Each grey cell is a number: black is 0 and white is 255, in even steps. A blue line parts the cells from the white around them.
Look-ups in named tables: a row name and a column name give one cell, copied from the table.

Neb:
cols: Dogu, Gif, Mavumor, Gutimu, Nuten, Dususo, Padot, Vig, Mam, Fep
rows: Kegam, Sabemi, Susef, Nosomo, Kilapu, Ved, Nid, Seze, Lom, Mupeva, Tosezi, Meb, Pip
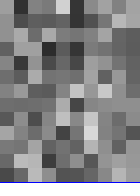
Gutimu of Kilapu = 74
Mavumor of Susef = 108
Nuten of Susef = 124
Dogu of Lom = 88
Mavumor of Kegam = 130
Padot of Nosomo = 123
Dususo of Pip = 84
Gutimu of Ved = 115
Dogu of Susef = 145
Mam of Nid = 143
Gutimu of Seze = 114
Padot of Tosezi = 180
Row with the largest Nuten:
Kegam

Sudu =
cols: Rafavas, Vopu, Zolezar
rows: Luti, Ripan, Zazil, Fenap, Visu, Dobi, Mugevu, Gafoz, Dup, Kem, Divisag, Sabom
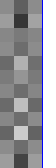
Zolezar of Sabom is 157
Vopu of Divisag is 109
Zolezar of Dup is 140
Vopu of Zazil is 122
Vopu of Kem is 204
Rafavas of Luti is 140

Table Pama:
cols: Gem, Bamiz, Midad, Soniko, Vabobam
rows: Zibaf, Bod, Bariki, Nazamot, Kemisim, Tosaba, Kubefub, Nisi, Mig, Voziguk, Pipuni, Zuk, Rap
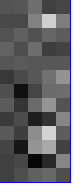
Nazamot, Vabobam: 67
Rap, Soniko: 104
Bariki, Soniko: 102
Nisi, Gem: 91
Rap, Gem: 64
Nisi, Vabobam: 83
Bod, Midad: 129
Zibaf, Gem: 84

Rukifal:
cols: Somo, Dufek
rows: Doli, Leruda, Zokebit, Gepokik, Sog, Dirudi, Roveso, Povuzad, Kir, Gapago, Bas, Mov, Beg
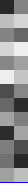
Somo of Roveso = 77
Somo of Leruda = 190
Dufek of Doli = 131
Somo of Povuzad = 103
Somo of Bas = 126
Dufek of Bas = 77
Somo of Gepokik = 213
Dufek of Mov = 40
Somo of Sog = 134

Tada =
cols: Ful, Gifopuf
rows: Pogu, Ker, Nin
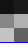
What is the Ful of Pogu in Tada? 17
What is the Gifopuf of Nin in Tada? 97
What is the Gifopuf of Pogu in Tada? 26
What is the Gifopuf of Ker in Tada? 178
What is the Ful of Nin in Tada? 195
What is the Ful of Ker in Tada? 134
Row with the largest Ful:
Nin

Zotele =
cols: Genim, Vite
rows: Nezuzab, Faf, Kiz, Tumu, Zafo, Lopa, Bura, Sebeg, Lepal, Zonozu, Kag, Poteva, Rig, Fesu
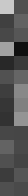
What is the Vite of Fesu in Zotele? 74
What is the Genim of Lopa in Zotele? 81
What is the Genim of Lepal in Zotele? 50
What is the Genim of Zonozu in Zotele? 71
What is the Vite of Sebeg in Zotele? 128
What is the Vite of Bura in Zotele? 136
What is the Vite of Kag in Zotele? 73
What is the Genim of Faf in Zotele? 64
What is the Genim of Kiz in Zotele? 72

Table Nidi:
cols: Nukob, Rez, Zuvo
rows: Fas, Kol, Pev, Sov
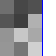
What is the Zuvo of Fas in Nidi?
80
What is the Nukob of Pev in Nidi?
148
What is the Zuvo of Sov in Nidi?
208
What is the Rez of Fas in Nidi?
71
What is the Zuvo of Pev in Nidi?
168
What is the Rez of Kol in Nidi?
62
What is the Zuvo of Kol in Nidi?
177
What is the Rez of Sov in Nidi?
118
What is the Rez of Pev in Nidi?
199
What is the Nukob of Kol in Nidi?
85

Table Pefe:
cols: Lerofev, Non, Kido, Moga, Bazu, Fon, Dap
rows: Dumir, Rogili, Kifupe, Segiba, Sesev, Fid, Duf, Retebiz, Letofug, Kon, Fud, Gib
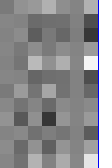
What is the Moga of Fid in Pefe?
111
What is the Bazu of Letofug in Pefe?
149
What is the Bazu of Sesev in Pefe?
175
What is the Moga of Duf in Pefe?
166
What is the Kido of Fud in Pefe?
146
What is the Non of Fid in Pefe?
132
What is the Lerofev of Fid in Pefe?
134
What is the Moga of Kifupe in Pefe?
121
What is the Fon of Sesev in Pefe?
134
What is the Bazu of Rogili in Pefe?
112
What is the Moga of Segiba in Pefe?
122
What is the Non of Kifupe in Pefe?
140
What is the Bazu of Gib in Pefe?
171
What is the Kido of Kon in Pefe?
113
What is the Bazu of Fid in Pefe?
113
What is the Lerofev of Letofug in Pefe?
147

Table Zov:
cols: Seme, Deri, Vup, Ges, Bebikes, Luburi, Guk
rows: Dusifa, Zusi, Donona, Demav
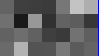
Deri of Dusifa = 63
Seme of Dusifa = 100
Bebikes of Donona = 58
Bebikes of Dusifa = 119
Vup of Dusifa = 61
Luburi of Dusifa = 195

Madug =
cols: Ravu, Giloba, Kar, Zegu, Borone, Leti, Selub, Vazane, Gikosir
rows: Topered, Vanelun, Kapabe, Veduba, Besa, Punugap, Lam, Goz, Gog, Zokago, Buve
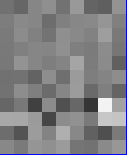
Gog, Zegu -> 70
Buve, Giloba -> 122
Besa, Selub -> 124
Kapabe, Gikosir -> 121
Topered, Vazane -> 95
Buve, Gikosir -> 151
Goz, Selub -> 53
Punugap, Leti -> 155
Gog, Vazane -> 199
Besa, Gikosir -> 96

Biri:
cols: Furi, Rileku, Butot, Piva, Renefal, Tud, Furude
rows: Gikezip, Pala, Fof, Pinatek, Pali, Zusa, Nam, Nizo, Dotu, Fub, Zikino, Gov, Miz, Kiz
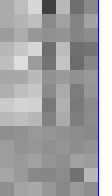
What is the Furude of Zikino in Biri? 147
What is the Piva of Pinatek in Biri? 110
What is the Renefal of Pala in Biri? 161
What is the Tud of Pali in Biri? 108
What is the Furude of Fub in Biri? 137
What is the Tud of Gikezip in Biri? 111
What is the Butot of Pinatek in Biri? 215
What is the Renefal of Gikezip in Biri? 186
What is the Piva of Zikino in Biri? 144
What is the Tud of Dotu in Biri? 126
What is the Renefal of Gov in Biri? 143
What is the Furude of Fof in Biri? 141
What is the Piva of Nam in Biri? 139
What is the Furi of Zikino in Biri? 157
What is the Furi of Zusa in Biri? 167
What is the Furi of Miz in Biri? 166

